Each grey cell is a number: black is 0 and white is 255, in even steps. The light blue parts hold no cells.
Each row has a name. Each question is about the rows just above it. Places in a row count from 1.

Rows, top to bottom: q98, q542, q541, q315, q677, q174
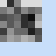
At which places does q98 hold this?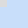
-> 1 4 5 6
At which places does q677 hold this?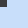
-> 1

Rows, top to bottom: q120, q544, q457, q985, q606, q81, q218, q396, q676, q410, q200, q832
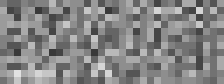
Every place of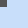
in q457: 9 20 23
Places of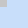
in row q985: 10 29
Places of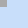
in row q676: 2 4 9 10 15 19 20 25 28 32
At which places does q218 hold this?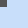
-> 2 3 13 23 29
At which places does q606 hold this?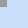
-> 1 6 7 9 19 25 26
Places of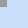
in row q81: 27
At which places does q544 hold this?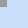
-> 5 8 9 14 19 22

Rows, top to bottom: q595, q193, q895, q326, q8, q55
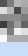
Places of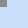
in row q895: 1 2 3
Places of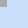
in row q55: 2 3 4
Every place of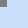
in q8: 2

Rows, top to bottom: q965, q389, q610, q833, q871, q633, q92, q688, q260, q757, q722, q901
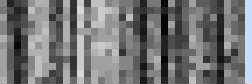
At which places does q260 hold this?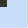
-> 3 4 11 21 26 30 33
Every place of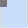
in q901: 6 13 15 25 29 33 34
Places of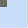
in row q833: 5 8 34
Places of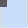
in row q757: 2 4 20 22 27 28 34 35
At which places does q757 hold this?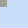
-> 1 7 8 10 14 15 16 17 23 25 29 30

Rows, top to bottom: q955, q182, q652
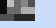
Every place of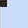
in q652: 3 4 5
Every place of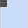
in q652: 1 2
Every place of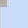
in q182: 4 5

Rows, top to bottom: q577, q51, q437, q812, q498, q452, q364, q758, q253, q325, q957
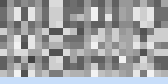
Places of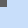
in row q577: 7 10 12 15 17 23
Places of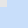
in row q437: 3 5 16 20 22
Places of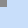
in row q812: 2 6 13 16 18 19 24
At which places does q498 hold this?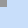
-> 2 13 16 18
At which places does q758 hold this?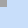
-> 2 5 6 11 13 16 19 22
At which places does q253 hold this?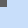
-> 1 3 7 10 12 14 15 17 23 24

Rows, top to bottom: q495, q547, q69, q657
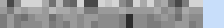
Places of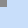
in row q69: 5 9 12 15 16 17 20 21 23 25 28 29
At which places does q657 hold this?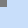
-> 1 3 8 10 14 18 22 23 28
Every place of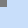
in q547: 2 13 14 26
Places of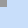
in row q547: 1 4 7 11 15 16 17 19 20 21 22 25 28 29
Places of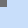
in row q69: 4 8 26
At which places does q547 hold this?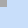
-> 3 5 6 9 10 12 18 23 27
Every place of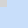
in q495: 4 5 6 12 15 17 20 22 28 29

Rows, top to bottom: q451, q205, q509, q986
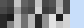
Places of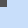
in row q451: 1 5 8
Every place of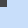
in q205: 1 5 8 10
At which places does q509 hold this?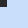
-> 1 6

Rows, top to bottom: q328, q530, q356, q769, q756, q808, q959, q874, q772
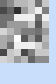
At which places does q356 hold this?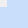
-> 3 4 5 7
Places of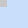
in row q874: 2 6 7
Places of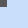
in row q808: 4 6

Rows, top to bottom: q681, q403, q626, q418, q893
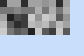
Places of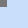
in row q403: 1 2 4 5 7 9
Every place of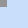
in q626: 6 10
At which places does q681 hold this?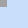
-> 2 3 5 6 8 10
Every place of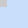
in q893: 1 6 9
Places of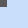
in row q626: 9
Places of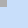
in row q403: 6 8 10
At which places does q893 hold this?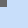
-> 4

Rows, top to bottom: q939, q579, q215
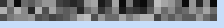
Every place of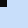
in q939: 3 18 21 27 31
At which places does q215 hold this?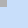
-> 12 21 22
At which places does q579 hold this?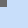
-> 2 9 11 13 24 27 31
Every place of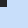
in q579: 5 12 21
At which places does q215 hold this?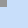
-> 5 15 20 29
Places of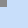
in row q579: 4 14 17 25

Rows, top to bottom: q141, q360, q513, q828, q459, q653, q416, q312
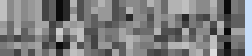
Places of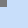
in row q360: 13 21 34
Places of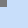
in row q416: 1 13 21 22 34
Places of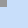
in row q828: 1 11 20 23 25 30
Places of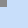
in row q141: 2 4 14 19 20 29 30

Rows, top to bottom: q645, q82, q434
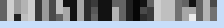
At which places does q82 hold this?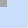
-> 10 12 27 28
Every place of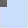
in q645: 1 17 18 22 27 29
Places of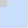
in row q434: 2 5 23

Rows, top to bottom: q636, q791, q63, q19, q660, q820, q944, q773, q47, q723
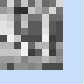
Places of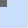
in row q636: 3 5 7
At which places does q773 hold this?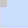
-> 1 2 3
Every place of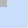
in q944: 1 2 6 7
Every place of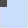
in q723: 2 7 8 9
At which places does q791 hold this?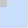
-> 5
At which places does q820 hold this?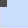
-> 1 4 5 6 9
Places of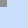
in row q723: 1 3 4 6

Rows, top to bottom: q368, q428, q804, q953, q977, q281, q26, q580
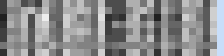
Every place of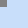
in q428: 2 3 6 16 19 25 29
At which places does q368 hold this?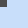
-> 4 16 17 18 23 30

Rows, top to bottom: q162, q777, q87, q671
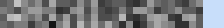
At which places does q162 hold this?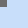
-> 2 5 23 25 28
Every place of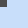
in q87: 7 11 15 16 21
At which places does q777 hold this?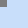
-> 1 4 7 8 18 22

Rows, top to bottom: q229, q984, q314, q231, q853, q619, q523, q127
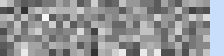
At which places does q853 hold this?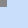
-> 2 7 8 10 11 13 19 20 23
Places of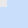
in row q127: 4 18 21 23
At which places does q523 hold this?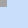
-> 5 6 9 11 21 23

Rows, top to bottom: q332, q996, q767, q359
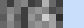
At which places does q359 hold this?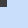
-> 4
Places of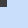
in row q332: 2 5 9

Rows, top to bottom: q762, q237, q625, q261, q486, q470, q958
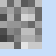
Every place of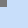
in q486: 3 6
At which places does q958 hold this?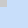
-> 1 2 5 6

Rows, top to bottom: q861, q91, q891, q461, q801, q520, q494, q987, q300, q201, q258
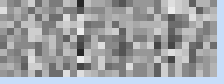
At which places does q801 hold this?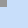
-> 1 8 14 20 21 26 31
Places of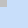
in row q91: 19 22 27
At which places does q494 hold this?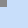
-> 3 4 5 9 11 13 16 17 26
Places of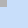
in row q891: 7 14 17 29
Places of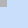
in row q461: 1 16 19 21 22 23
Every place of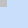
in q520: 6 8 11

